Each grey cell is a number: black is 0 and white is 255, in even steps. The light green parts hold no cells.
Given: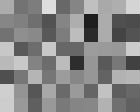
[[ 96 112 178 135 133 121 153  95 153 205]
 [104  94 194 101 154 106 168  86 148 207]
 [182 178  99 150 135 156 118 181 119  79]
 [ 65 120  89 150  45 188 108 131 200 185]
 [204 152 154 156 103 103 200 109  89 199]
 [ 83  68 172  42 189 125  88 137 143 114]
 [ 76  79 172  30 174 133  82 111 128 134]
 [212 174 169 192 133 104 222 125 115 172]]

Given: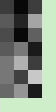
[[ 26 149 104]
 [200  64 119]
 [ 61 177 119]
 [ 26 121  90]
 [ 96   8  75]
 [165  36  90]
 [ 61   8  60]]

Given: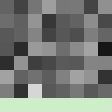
[[105  89 120  97  88 214  50 125]
 [ 50 147 162 129  93 113  98 162]
 [131 132  88  90  72  62 147  45]
 [ 22 163 139 110 147 154  43  86]
 [101 126  78  87  67 132  97  88]
 [ 73 141  98  89  55 148  96 109]
 [144  68 120 119 158 117  67  99]]

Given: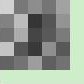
[[114  95 157 115  99]
 [ 88 143  57  86 196]
 [123  89  69 172 114]
 [147  85  53 188 130]
 [162 117 141 120 209]]

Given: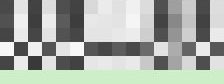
[[226  78 216 164  80 200 233 227 233 230  66  77 227  57 235  69]
 [ 87 235 100 172 226 106  74  92  71  85 246 229  84 239  69 246]
 [234  73 206 148  80 206 236 232 228 228  70  82 226  70 234  69]
 [219  66 195 136  67 212 245 227 229 231  61  91 235  62 239  81]
 [221  73 203 159  81 220 240 225 235 216  66  79 221  66 227  74]]

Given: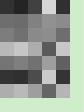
[[181 101 158 185 173]
 [ 52 202  76  48  51]
 [ 96 158 113 127 117]
 [199  90 173 198 184]
 [110 141 138 113 125]
 [139 145 129 108 110]
 [ 48 214  65  36  50]]
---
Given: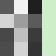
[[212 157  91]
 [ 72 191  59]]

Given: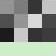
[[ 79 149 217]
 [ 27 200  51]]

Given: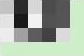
[[227  25 241]
 [236 160  92]]

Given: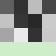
[[195  55  40]
 [165 234  50]]

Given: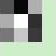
[[173 254  47]
 [120 199  57]]

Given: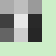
[[ 63 231  41]
 [100 205  38]]

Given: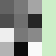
[[ 78 111  37]
 [238 120 137]]

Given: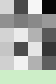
[[144 124 137]
 [211 235 178]]
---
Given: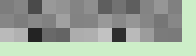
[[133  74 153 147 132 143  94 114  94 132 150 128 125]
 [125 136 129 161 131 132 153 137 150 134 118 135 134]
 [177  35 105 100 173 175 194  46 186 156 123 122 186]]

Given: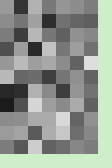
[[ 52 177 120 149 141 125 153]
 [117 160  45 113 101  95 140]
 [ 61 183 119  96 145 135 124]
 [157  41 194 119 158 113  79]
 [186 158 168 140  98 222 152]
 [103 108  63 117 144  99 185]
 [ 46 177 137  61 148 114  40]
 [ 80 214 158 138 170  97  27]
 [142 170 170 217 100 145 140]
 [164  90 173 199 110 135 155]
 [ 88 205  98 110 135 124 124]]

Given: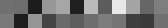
[[110  28 151 166  31 186  92 232 164 102 126 112]
 [ 30 150  68 106  93 110 125 117  62  58 112 121]]

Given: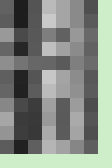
[[ 29  84 186 165 138  79  98]
 [ 29  86 201 165 138  90  92]
 [ 74  88 126  97 152 105 153]
 [ 38  89 191 161 139  98 102]
 [116 103 102  90 127 107 142]
 [ 35  85 199 164 140  88  95]
 [ 33  92 187 161 144  91 101]
 [ 73  60 160  91 156  77 135]
 [ 59  57 153  90 170  85 166]
 [ 61  56 170  91 164  79 148]
 [ 33  95 181 162 134  94  92]]

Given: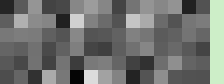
[[ 90 149  67  72 135 156 134  68 116 148 135 147  33  82  37]
 [176 139 133  32 208 129 107  83 197 170 107  83 118 124  94]
 [125 123  96  84 136  84  87  98 129 118  91  97 116 102 120]
 [ 95 113  74  97 127  69  63  94 113 134  94 105  89  68 101]
 [ 72 114  66 116  60 121 126 101  65  49 110 143 100  93  88]
 [101  49 170 120   5 219 162 131  35  84 142  86  82  81  77]]

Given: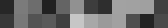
[[123 109  33 100 145  61  46 162 161 160  64  39]
 [120  83  90  63 198 168 154 161  78  35  74  56]]
